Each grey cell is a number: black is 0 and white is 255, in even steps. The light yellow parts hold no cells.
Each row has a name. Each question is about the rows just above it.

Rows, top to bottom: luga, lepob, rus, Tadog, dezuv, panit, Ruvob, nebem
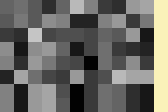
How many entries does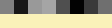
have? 8
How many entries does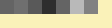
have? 7
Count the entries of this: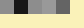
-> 5
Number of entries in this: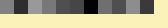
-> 11
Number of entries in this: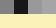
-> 4
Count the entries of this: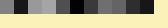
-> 11
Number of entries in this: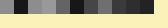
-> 11

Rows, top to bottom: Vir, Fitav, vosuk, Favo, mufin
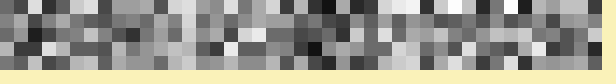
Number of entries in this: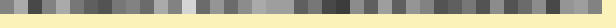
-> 43
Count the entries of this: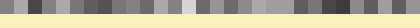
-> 30
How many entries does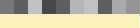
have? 10

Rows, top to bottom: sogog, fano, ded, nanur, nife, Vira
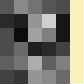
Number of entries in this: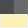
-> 2
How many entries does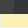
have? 2
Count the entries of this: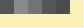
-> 5
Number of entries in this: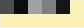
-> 5
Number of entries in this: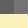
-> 2
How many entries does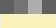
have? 4

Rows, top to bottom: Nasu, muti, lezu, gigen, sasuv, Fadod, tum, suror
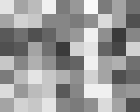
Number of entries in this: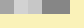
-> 5
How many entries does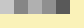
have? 5
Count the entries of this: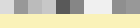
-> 10
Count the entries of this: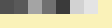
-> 7
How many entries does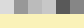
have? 6

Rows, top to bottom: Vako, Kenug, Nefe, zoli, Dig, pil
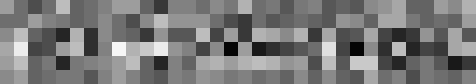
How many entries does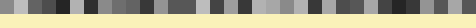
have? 34
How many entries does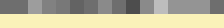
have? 16
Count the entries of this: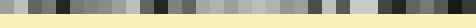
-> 34

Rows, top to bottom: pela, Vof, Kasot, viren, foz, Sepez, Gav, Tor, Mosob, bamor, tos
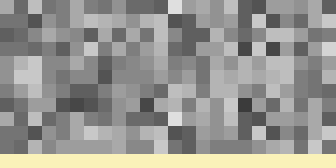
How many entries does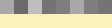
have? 8
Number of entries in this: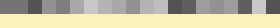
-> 20
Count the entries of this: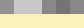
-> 6
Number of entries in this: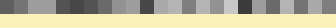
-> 24
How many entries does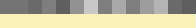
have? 14

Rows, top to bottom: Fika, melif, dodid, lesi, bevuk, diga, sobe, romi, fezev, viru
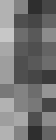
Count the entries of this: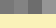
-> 4
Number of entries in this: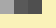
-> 3
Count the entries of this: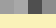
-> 4

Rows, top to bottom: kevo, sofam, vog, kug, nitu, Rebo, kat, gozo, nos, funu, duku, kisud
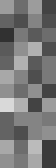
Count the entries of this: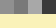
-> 4
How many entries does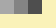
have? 3
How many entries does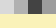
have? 4
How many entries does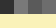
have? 4
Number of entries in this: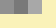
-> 3
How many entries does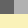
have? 2
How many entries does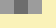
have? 3

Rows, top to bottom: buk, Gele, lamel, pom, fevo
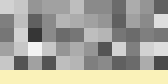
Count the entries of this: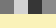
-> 4
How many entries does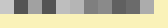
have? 11
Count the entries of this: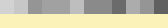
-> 12

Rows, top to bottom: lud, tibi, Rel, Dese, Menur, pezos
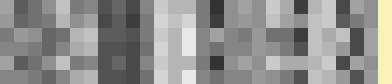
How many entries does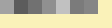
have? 7
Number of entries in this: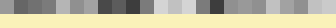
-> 24

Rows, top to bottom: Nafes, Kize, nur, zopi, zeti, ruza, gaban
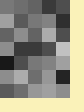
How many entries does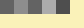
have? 5
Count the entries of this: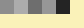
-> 5
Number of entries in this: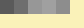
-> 5
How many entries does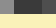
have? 4
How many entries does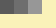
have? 3
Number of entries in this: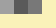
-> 3

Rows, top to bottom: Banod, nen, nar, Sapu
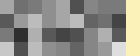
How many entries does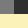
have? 2
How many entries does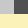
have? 2
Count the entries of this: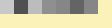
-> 7
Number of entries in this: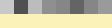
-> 8
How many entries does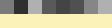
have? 8
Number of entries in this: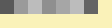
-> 7

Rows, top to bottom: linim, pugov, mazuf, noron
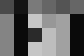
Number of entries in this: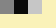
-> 3
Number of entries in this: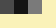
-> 3
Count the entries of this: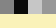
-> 4
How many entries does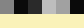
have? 6
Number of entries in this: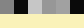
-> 6
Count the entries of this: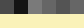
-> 6
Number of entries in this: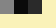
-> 3

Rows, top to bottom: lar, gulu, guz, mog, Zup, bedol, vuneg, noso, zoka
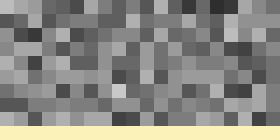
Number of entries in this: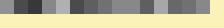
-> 15
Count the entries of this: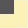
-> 1
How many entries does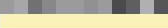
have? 12
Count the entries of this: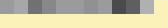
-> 11
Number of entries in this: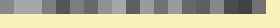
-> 19
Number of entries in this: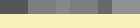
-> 10

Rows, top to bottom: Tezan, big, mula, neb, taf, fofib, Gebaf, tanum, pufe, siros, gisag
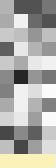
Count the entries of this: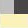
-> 2
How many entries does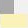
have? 2
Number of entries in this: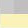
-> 2
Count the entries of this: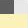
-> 2

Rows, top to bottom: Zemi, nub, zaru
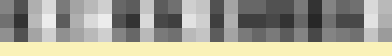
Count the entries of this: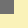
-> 1
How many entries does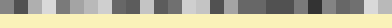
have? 28
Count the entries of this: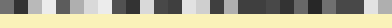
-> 28
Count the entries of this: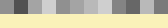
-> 12
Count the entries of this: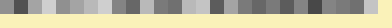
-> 27
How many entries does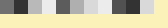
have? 11
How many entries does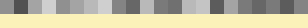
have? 22

